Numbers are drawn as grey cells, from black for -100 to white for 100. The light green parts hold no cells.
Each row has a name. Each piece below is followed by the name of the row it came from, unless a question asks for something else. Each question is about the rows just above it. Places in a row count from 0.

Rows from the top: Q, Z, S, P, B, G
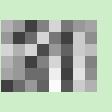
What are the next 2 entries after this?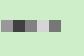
[19 29]
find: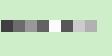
G
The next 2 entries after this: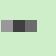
[67 -7]
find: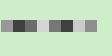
Z
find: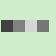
Q

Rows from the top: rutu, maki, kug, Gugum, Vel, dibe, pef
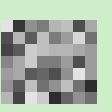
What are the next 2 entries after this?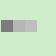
[-38  32]
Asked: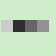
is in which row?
pef
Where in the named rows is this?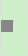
Gugum, 0
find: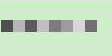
maki
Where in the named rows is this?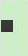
rutu, 1
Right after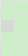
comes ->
[-11]

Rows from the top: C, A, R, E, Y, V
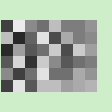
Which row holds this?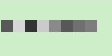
E
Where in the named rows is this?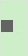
A, 2
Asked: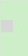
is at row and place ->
E, 1
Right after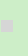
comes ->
[-60]

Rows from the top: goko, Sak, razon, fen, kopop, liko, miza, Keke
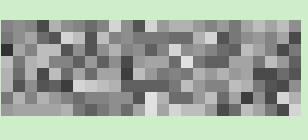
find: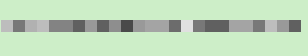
fen
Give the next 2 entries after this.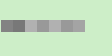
[-42 -42]
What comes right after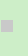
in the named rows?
[48]
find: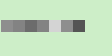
goko
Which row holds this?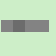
miza

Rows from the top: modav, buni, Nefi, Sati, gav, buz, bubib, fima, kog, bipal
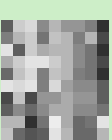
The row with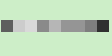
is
modav
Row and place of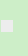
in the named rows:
kog, 4
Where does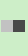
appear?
bubib
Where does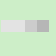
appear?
Sati
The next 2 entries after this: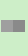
[  8 -26]
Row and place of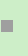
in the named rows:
buz, 5

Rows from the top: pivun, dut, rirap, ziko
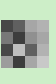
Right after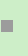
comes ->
[-52]
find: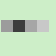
ziko
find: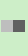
rirap
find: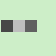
rirap
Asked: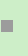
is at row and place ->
ziko, 0
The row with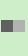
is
rirap

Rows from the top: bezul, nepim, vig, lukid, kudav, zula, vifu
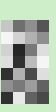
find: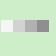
nepim
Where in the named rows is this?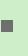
bezul, 1
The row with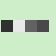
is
vifu
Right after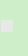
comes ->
[-23]
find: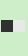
vifu
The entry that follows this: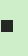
[-5]

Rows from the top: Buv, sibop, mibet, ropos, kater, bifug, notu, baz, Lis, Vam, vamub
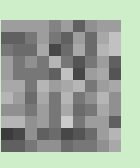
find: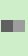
sibop
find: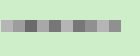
notu
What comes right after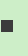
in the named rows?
[-44]
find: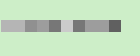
Lis
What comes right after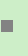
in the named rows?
[23]

